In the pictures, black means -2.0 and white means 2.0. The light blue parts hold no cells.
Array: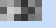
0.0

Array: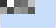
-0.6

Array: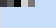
-0.1

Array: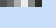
-1.3

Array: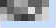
1.3

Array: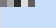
-0.5

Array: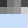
1.2
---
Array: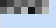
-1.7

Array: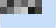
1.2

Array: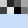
1.6

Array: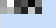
-1.5

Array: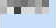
1.4

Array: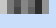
-0.5

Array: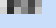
0.1

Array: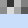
1.4

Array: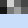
-0.1

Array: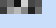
0.1
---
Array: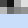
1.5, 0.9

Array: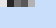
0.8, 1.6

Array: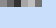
-0.2, 0.2

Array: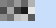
0.8, 0.2

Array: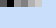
1.2, -0.6

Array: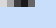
-0.4, 1.4

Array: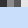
1.6, -1.2
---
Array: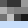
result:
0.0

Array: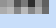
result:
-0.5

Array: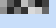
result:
-1.0

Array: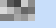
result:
-0.2

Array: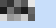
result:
-0.4

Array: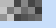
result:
-1.1

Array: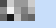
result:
0.8

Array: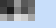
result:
-0.2

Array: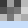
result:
1.3

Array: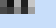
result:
1.1
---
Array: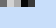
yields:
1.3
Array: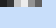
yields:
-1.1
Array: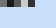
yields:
-1.6
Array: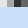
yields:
0.6
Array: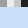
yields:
1.7
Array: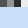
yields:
0.3
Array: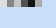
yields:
0.1
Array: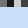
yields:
-1.6
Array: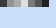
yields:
0.3
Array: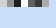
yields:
0.3
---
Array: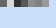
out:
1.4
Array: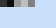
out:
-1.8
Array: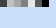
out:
1.0
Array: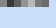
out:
-1.1
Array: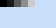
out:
-1.6
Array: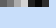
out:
-0.1
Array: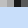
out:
0.6
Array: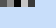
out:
0.3
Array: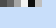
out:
-0.4
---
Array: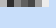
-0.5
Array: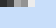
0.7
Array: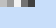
1.8
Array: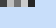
-0.2
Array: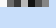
0.9
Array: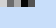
0.7
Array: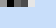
-0.4
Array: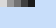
-0.2
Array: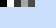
-1.2
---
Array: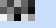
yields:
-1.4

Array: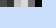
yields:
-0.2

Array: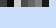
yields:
-0.4

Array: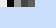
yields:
-0.5

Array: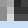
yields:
0.2

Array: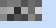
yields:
-0.3

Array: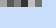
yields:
1.0

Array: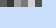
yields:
1.3

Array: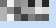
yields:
-1.4
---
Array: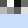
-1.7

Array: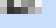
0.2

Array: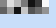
-1.1

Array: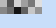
-0.1

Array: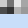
1.6

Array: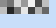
-0.8

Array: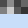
-1.0
